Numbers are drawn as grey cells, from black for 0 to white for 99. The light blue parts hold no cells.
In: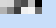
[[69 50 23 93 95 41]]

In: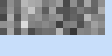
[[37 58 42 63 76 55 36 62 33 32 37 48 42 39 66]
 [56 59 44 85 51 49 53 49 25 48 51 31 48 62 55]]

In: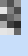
[[89 50 29]
 [66 25 15]]

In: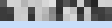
[[23 26 79 78 28 78 72 52 18 84 74 18 77 23 24 31]]

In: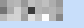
[[45 66 81 67 23 70 67 70 65]]

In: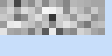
[[72 82 65 85 79 65 96 94 86 54 80 72 61 78 66]
 [60 90 92 79 75 64 76 52 79 88 81 59 47 71 74]]

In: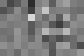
[[32 39 54 42 25 55 76 48 50 50 44 42]
 [51 47 49 50 35 45 51 34 24 41 55 52]
 [47 43 56 51 41 54 30 38 30 38 42 51]
 [46 50 42 53 47 51 54 33 52 49 51 59]]
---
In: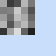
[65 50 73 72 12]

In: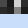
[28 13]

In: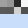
[62 34]

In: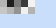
[70 70]

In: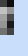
[25 58]

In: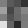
[49 27 40 48]

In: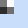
[47 43]

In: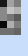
[ 9 76 35]

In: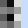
[36 46 87]
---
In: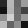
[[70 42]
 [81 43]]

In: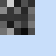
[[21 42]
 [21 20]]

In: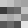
[[37 41]
 [66 72]]

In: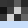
[[25 80]
 [81 17]]

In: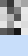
[[34 50]
 [70 33]]

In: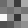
[[44 51]
 [55 20]]

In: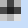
[[12 25]
 [69 86]]
